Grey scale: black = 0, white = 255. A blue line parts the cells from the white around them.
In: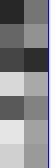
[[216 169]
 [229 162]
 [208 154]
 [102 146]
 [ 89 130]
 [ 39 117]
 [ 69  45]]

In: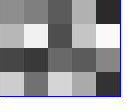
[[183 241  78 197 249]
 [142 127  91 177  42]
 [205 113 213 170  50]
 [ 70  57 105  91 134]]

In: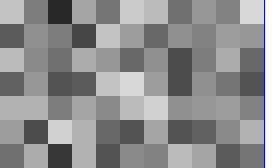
[[179 179 124 165 136 186 209 143 151 157 130]
 [110 171  55 179  83 136 130 186 165  91 116]
 [ 97 151  83  91 194 216 157  75 143 116  83]
 [ 91 143 124  69 194 157 104 143 130 157 151]
 [186 136 110 171 151 104 143  75 124 171 104]
 [194 124  40 165 116 201 186 110 151 130 216]
 [157  75 209 179 104  83 165  83  97 136 179]]

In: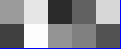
[[ 64 253 148 128  82]
 [155 230  43  97 215]]

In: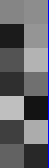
[[ 83 179]
 [ 63 172]
 [ 27 149]
 [133 141]
 [ 47 112]
 [ 98  40]
 [191  19]]

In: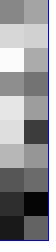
[[215 209]
 [251 171]
 [135 164]
 [230 157]
 [183 150]
 [142 115]
 [ 86 107]
 [ 25  99]
 [222  60]
 [ 46   5]]
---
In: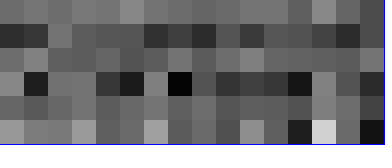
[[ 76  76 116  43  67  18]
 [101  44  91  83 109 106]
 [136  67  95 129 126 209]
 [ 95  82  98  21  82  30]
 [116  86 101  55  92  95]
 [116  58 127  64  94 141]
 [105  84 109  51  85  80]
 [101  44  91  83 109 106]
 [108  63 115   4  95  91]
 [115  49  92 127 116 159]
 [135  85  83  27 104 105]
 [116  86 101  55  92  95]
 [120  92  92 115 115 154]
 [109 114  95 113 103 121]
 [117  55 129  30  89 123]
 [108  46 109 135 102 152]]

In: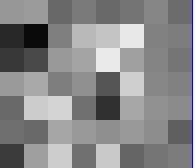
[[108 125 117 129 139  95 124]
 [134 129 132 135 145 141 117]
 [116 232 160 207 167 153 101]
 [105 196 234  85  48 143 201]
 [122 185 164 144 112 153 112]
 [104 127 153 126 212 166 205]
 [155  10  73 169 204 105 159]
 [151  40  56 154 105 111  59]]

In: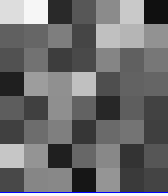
[[ 15 146 119 100  65  63  86  68]
 [200 180  96  98  94 115  50  58]
 [139 192 133  78  39 105 135 149]
 [ 87  69  73 192  98  54 103  22]
 [ 41 125  61 144 143 127  30 136]
 [246 102 114 157  64 109 148 134]
 [220  95  81  31  93  64 198  72]]

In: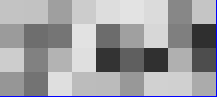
[[197  47  77 171]
 [135 127 176 208]
 [219 215  48 209]
 [227 160  95 152]
 [221 108  51 187]
 [204 226 223 188]
 [159 117 179 223]
 [194 110 129 115]
 [195 155 205 150]]

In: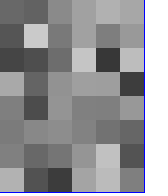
[[167 153 189  61 152 102  83 127]
 [177 126  55 158 127 114 193 187]
 [161 161 197 159 128 130 149 164]
 [138 121 109 146 148 141 117  60]
 [ 98 202  78 100  76 136 104  82]
 [104  85  69 169 127 123 128 178]]

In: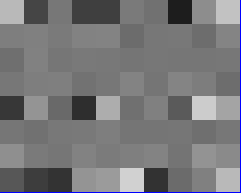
[[194 132 119 109 164 119 138 185]
 [141 109 118 125 204 111 147 128]
 [ 29 120 118 132  90 118 116 107]
 [113 119 119 117 128 117 131  50]
 [122 108 117 131 112 117 127 209]
 [ 63 131 120 119 173 126 123 155]
 [ 63 130 121 114  46 121 130 148]
 [119 122 118 127 105 120 118  51]
 [ 69 128 129 126 148 113 122  61]
 [185 126 111 119  55 118 143  87]]

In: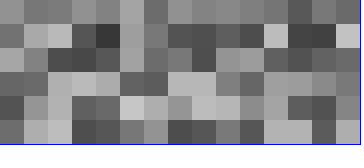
[[106 194 106 121 133 174]
 [120  65  98 138  82  91]
 [ 88  68  82 156  93 179]
 [117 188  96 159 164 179]
 [127  77 156 102 140  86]
 [136  94 148 127 182 121]
 [131  79  78 183 188  86]
 [145  83 120 183 149  77]
 [108 120 108  92 174 147]
 [164 158 162  98 198 119]
 [130  55  87 172 105  86]
 [145  85  72 186  96  78]
 [123 185  77 176 178 189]
 [119 169 130 106 149 174]
 [146 114 166 102  83 109]]
